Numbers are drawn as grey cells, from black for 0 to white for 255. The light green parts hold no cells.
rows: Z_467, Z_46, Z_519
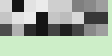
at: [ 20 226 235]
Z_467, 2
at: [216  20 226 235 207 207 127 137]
Z_467, 1
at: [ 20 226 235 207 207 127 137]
Z_467, 2
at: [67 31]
Z_519, 5
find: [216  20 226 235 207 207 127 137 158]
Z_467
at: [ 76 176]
Z_519, 1
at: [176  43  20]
Z_519, 2

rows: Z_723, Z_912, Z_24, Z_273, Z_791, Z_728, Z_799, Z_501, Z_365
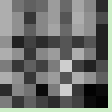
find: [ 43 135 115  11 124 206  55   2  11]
Z_501
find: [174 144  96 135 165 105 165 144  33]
Z_24
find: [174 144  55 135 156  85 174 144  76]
Z_912
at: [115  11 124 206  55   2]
Z_501, 3
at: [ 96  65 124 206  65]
Z_728, 3
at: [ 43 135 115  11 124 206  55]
Z_501, 1
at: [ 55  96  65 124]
Z_728, 2

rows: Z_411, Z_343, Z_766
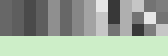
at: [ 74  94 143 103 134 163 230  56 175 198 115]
Z_411, 3
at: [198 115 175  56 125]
Z_766, 9
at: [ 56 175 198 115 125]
Z_411, 10

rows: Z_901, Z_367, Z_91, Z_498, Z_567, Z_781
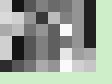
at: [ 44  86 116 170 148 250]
Z_781, 1
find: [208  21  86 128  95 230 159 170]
Z_567
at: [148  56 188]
Z_367, 3

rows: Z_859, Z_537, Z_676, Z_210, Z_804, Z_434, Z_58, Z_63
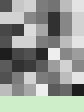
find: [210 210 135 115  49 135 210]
Z_537
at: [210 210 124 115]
Z_210, 2
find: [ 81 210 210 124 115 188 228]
Z_210

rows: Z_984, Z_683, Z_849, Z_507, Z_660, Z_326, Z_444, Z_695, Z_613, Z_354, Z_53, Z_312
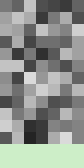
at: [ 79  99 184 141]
Z_354, 4
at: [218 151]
Z_444, 3
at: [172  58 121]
Z_683, 3
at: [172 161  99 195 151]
Z_849, 1

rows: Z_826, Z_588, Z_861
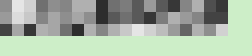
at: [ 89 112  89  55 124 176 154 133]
Z_588, 10
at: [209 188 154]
Z_861, 13
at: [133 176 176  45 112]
Z_826, 6
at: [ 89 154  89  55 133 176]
Z_826, 12

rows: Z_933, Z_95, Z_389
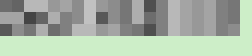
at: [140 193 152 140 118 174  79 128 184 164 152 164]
Z_933, 7
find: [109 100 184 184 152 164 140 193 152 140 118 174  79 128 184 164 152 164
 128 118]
Z_933
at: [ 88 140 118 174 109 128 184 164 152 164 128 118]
Z_95, 9
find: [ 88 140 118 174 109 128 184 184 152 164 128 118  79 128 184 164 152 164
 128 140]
Z_389
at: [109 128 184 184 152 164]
Z_389, 5

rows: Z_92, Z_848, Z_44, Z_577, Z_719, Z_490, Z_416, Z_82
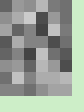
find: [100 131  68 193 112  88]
Z_719
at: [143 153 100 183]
Z_490, 1
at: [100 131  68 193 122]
Z_44, 2
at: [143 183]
Z_92, 3
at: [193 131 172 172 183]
Z_416, 2
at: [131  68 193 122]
Z_44, 3

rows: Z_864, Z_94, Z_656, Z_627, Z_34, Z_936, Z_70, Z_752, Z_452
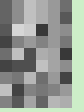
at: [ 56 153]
Z_656, 4
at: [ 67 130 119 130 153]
Z_752, 2

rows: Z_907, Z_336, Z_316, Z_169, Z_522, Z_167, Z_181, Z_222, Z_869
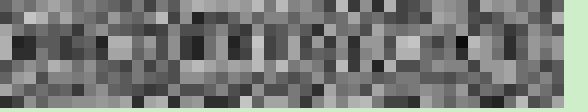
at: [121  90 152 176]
Z_907, 14
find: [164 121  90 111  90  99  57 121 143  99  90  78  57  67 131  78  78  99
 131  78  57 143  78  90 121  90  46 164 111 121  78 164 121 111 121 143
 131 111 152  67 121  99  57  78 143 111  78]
Z_316
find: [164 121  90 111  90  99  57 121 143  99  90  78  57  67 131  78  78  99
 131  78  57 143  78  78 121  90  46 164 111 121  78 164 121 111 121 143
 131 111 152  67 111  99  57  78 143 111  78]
Z_222
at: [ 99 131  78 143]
Z_522, 12
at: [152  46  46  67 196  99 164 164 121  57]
Z_869, 17
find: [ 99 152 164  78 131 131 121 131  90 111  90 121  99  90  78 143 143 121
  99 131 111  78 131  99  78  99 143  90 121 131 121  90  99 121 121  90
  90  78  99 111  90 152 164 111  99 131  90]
Z_181

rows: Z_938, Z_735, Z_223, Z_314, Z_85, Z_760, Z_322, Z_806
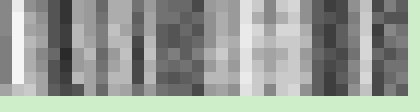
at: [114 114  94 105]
Z_735, 14
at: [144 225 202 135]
Z_806, 20
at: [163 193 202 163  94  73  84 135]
Z_760, 23
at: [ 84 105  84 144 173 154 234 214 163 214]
Z_223, 15
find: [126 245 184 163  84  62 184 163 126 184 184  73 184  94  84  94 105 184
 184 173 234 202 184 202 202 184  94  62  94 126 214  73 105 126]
Z_322
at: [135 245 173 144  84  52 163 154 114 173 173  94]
Z_735, 1
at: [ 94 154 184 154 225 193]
Z_760, 17

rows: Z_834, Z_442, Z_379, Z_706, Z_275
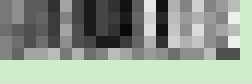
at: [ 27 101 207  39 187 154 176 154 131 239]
Z_442, 11
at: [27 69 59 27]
Z_442, 8
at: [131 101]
Z_275, 1
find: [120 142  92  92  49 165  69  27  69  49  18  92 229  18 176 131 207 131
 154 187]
Z_834
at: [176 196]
Z_706, 16
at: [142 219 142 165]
Z_379, 16
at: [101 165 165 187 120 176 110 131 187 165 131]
Z_275, 2

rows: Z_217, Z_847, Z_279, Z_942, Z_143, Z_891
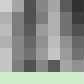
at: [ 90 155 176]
Z_279, 3
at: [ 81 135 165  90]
Z_217, 3
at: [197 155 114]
Z_143, 5

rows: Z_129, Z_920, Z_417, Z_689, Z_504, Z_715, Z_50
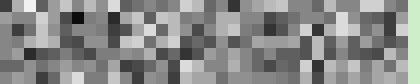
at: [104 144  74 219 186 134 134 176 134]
Z_715, 13
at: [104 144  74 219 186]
Z_715, 13
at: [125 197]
Z_50, 9

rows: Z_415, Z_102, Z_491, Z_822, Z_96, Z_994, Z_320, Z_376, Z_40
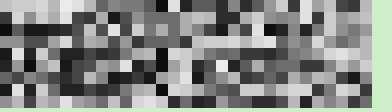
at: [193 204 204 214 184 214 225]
Z_822, 17
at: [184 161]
Z_40, 4
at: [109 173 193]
Z_102, 15

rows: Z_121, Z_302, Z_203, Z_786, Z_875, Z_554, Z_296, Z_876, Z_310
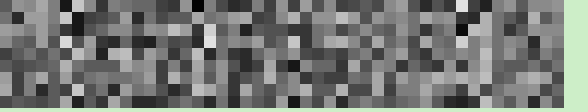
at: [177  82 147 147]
Z_302, 25
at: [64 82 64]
Z_875, 27

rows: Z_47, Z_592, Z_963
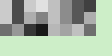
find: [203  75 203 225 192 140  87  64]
Z_47
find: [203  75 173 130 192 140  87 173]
Z_592
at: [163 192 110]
Z_963, 6
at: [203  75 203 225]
Z_47, 1
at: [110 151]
Z_963, 1

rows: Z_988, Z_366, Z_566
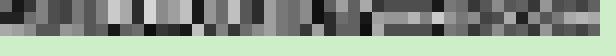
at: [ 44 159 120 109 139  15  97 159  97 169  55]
Z_988, 22
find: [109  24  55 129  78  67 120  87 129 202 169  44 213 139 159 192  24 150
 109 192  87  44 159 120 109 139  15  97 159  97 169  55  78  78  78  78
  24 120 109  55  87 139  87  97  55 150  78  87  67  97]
Z_988
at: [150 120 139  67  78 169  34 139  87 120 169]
Z_366, 38
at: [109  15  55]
Z_566, 12

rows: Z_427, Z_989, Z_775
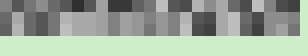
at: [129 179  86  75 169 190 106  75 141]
Z_989, 15
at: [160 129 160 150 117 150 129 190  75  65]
Z_775, 9
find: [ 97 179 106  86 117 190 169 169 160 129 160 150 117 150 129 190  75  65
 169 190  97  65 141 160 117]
Z_775

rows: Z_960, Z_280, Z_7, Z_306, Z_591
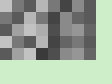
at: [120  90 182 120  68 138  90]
Z_960, 2
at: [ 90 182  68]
Z_306, 3

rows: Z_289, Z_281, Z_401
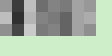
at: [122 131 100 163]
Z_401, 4
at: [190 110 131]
Z_289, 3
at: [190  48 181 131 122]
Z_281, 1

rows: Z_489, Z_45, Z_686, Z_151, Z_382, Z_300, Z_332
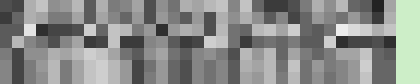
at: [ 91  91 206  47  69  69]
Z_151, 26
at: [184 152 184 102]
Z_382, 21
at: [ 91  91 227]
Z_686, 1

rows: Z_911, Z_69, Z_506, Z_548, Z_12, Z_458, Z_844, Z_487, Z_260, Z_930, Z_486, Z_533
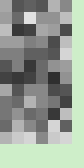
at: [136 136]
Z_487, 3
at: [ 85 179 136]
Z_911, 4
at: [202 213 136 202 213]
Z_533, 2
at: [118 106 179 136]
Z_260, 1
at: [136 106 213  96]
Z_486, 3

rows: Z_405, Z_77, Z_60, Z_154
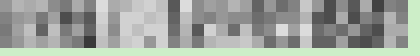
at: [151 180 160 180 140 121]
Z_154, 2
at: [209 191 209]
Z_60, 11

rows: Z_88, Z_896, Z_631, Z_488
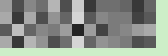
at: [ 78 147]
Z_896, 4
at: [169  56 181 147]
Z_488, 1
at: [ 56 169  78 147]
Z_896, 2
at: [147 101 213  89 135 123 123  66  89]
Z_896, 5
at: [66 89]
Z_896, 12
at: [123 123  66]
Z_896, 10

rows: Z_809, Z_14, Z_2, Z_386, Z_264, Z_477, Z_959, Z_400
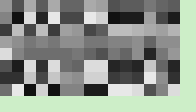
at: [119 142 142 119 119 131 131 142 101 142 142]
Z_386, 5
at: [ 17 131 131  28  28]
Z_400, 5

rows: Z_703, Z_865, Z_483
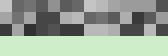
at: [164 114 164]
Z_865, 1
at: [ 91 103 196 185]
Z_703, 6
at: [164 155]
Z_703, 10
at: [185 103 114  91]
Z_865, 7
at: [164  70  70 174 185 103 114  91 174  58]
Z_865, 3

